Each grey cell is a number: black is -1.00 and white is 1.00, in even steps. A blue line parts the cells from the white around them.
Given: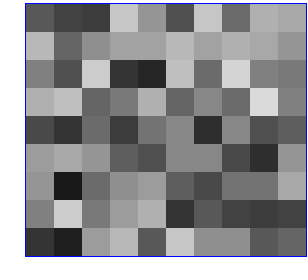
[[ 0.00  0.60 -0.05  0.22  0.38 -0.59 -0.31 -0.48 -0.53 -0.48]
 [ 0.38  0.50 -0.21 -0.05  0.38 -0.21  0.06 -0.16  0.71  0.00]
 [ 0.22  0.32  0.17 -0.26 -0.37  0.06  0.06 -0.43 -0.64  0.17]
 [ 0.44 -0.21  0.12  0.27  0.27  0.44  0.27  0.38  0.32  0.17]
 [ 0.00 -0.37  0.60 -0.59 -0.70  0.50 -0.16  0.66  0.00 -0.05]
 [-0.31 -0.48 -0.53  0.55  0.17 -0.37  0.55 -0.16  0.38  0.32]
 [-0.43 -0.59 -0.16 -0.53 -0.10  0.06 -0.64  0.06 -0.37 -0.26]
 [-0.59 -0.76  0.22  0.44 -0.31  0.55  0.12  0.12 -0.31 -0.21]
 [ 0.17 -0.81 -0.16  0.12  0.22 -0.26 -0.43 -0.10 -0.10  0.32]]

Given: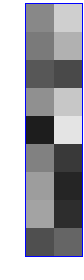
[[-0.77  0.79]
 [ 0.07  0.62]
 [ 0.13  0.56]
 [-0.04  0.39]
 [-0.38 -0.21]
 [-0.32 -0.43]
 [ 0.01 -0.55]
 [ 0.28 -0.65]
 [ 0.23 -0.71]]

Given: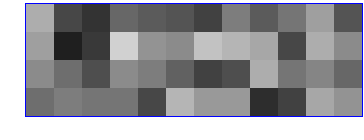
[[-0.14 -0.02 -0.08 -0.08 -0.44  0.42  0.20  0.20 -0.65 -0.49  0.31  0.15]
 [ 0.09 -0.14 -0.39  0.09 -0.02 -0.24 -0.49 -0.39  0.36 -0.08  0.04 -0.19]
 [ 0.36 -0.44 -0.60 -0.19 -0.29 -0.34 -0.49 -0.02 -0.29 -0.08  0.25 -0.34]
 [ 0.25 -0.76 -0.55  0.64  0.15  0.09  0.52  0.42  0.31 -0.44  0.36  0.09]]

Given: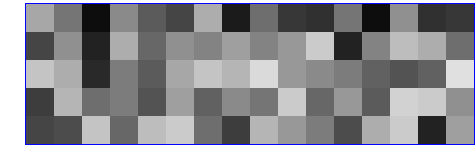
[[-0.52  0.42 -0.14 -0.03 -0.35  0.25 -0.24  0.08 -0.08  0.59 -0.19  0.19
  -0.29  0.65  0.59  0.13]
 [ 0.54  0.36 -0.68 -0.03 -0.29  0.31  0.54  0.42  0.71  0.19  0.08 -0.03
  -0.24 -0.35 -0.24  0.76]
 [-0.46  0.13 -0.73  0.36 -0.19  0.13  0.03  0.25  0.03  0.19  0.59 -0.73
   0.03  0.48  0.36 -0.14]
 [ 0.31 -0.08 -0.90  0.08 -0.29 -0.46  0.36 -0.79 -0.14 -0.57 -0.62 -0.08
  -0.90  0.13 -0.62 -0.57]
 [-0.46 -0.40  0.54 -0.19  0.48  0.59 -0.14 -0.52  0.42  0.19 -0.03 -0.40
   0.36  0.59 -0.73  0.25]]

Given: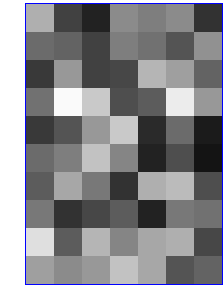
[[-0.11  0.96  0.58 -0.39 -0.28  0.85  0.19]
 [-0.28  0.31 -0.06 -0.61  0.37  0.47 -0.39]
 [-0.55  0.19 -0.49 -0.44  0.42  0.25 -0.22]
 [ 0.25  0.09  0.19  0.52  0.31 -0.34 -0.22]
 [-0.16 -0.01  0.52  0.04 -0.73 -0.39 -0.84]
 [-0.16 -0.22 -0.49 -0.01 -0.11 -0.34  0.14]
 [ 0.75 -0.28  0.42  0.04  0.31  0.37 -0.44]
 [-0.55 -0.34  0.19  0.58 -0.67 -0.16 -0.79]
 [ 0.37 -0.49 -0.73  0.09 -0.01  0.09 -0.61]
 [-0.06 -0.61 -0.44 -0.28 -0.73 -0.06 -0.11]]

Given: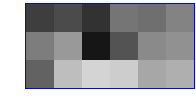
[[-0.23  0.49  0.66  0.61  0.31  0.37]
 [-0.02  0.20 -0.83 -0.35  0.08  0.14]
 [-0.51 -0.41 -0.61 -0.08 -0.13  0.03]]

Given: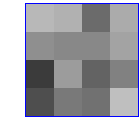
[[ 0.44  0.39 -0.16  0.34]
 [-0.54  0.22 -0.22  0.01]
 [ 0.12  0.07  0.07  0.28]
 [-0.39 -0.05 -0.11  0.50]]
